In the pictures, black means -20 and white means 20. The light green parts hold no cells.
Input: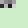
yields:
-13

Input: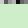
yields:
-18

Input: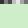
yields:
16

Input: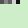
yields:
-17

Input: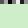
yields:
17

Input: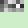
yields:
-5
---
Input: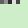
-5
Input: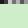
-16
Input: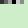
-12
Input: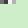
-2
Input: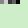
1
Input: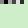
1
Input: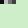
-18
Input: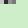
11
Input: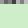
4
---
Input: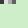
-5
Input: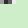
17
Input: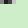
11
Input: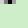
5
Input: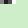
19
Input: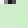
-8
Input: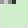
-12
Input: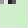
-6
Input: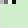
-17
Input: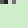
-2
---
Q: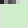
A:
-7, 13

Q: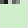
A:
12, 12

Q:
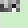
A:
0, 18

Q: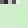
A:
11, 17

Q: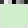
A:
-19, 17

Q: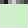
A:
12, 12

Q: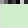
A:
-10, 12

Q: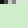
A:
11, 15

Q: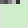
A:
0, 10

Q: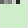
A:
0, 12
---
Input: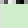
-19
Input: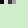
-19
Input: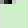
-19
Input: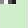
-15
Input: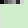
-19
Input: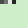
-14
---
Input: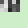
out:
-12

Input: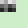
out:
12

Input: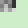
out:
-12

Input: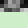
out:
-18

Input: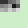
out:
4

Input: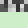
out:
10
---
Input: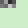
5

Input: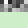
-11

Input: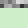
14

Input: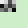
1

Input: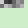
-4

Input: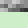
-2

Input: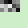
17

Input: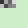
6

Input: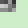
10

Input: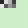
14
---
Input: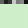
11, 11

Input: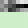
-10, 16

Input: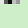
-18, 16

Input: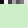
6, 18

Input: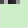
-15, 9

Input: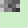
-8, 12

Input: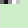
3, 19
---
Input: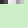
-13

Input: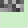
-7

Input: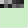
11

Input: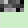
-1

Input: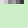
15

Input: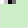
19

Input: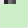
16

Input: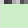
13

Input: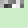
7

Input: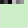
-16
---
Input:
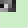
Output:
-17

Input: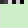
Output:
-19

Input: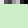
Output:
-20

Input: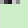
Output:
-16

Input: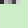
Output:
-13

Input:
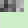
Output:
-12

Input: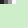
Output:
-15
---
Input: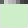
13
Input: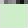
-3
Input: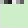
-9
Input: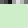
-9
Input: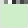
1
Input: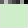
11
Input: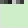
-9
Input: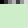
-12
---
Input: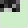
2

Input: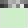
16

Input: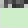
-8

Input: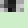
10

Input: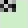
-12

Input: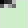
5
